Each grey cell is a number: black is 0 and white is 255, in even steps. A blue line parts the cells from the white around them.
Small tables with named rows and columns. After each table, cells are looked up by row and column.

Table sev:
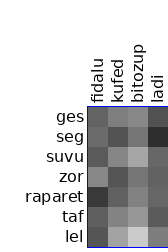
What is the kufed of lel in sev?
163
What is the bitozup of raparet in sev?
129
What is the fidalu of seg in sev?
107
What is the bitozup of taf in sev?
151
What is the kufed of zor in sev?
85
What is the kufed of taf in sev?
131
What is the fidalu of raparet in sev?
57
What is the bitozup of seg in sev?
117
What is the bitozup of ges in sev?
136
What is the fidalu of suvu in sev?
90
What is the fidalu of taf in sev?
95
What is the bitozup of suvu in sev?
166
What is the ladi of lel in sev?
125
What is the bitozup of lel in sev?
203
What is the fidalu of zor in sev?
136
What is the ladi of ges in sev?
81
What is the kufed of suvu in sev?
134
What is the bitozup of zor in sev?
117
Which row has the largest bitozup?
lel

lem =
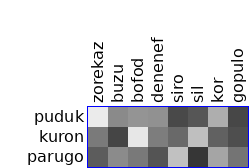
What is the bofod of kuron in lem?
231
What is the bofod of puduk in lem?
148
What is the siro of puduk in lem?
73
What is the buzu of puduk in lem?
138
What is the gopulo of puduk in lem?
71
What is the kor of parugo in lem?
165
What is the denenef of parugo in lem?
84
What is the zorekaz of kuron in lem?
122
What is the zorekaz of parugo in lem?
92
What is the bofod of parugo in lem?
121
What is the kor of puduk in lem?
174
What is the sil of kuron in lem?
191
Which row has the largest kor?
puduk

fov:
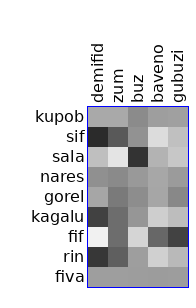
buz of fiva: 157
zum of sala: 228
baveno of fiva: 156
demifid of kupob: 169
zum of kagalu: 109
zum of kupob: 169
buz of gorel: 141
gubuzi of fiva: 157
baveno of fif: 103
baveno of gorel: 166
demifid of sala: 191
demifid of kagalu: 65
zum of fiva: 158
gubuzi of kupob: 160
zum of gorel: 122
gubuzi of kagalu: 189

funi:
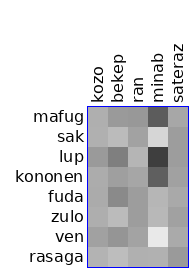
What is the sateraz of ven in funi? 170
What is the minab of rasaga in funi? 177
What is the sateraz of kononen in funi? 161
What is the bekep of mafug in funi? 154
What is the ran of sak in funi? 162
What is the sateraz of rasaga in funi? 154
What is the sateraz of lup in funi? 157
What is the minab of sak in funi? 214
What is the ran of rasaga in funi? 176
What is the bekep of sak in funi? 187
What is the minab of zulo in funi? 184
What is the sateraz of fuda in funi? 169
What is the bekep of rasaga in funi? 189
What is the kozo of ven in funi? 161
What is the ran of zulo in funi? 157
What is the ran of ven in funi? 163
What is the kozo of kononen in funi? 172
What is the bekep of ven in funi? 149

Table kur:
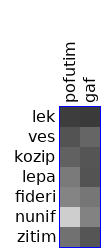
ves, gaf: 101
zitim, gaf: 85
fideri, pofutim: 132
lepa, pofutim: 122
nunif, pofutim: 206
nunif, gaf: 130
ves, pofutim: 83
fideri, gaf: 118
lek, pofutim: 61
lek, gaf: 58
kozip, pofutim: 97
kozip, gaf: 85
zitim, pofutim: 113
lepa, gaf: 83

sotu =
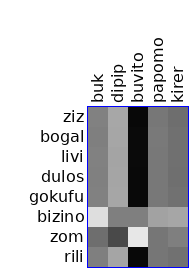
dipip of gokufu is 166
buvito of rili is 8
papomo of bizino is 162
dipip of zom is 73
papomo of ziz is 119
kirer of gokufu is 113
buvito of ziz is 8

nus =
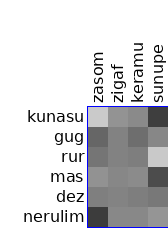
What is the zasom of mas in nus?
146
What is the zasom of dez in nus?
127
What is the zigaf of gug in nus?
130
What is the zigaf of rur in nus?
130
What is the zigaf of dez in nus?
131
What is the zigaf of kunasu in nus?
147
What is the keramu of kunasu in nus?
138
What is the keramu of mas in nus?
139
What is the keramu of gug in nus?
110
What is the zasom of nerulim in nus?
60
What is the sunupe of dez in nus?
120
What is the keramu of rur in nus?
126
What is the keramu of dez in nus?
126
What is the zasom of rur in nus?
117
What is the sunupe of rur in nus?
201
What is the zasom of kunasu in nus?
202

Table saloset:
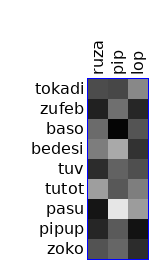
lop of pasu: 156
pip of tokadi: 71
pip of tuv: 98
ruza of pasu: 21
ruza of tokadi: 76
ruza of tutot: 158
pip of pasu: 230
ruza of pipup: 38
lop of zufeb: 38
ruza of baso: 107
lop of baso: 84
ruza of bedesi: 125
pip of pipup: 90
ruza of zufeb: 33
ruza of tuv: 44
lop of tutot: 126
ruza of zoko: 83

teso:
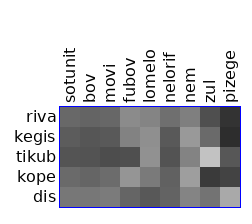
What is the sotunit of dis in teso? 119
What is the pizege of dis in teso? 169
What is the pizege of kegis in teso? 45
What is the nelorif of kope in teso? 97
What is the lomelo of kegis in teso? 143
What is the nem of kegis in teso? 153
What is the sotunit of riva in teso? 104
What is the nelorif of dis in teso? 99
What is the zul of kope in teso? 58
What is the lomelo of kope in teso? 122
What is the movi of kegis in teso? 89
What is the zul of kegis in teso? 106
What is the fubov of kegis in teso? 130
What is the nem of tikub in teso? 131
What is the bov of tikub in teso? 83
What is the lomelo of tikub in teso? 145
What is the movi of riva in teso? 103
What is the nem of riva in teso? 127
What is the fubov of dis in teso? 101

